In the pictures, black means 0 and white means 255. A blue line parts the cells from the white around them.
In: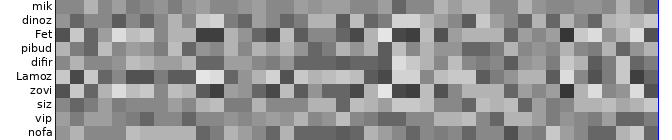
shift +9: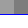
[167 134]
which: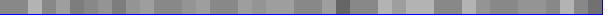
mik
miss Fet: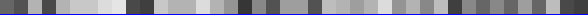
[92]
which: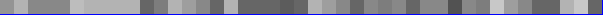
nofa
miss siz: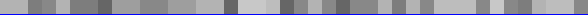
[167]
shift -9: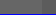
[93 93 93 83]
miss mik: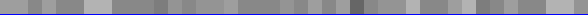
[113]

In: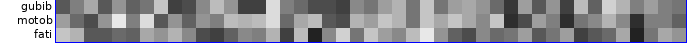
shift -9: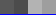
[ 79  67 170 149]
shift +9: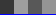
[ 64 167  97 157]

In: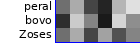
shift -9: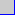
[194]
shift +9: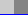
[212 141]

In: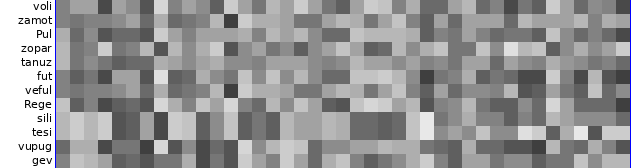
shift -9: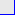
[223]
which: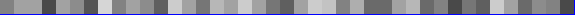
voli
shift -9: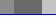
[131  97  97 186]
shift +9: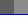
[104 149]

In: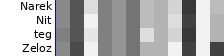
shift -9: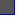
[75]
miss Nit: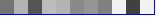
[221]
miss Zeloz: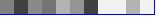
[74]
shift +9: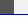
[ 93 251]
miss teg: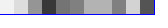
[230]
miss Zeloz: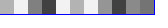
[74]

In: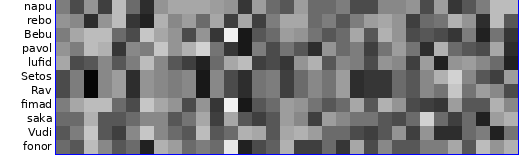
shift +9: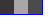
[ 63 176  84]
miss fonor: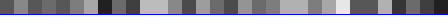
[96]
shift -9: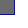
[98]

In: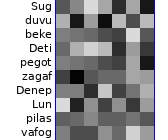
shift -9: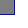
[117]
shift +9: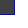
[74]
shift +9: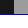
[ 32 165]
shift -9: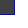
[56]
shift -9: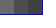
[96 68 56]
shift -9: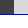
[ 56 209]

